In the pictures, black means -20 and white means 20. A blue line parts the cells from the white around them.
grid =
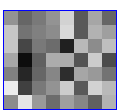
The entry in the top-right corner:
-4
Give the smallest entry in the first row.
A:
-6
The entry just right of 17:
-10
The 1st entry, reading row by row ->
3
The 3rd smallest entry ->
-14
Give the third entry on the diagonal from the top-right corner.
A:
9
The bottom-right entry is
8
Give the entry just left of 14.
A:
2
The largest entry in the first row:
13
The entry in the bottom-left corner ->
2
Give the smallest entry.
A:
-18
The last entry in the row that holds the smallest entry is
-8
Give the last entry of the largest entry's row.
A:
9
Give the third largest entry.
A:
14
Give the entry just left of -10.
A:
17
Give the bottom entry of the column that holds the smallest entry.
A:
16
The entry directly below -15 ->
7

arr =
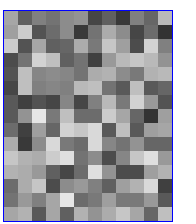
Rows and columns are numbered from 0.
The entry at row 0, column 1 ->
-5
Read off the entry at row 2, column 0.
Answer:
12
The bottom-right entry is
10
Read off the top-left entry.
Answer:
6
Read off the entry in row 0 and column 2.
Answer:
0
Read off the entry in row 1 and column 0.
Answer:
5
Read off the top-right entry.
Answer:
9
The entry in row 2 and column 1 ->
-7
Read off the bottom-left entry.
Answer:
6
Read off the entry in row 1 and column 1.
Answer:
12

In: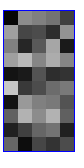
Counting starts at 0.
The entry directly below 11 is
-17
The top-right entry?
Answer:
-10
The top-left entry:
-19
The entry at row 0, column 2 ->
0
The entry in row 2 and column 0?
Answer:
0
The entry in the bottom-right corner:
-8
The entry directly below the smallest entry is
5
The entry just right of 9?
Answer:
1
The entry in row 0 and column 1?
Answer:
2
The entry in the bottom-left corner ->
-4
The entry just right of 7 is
1
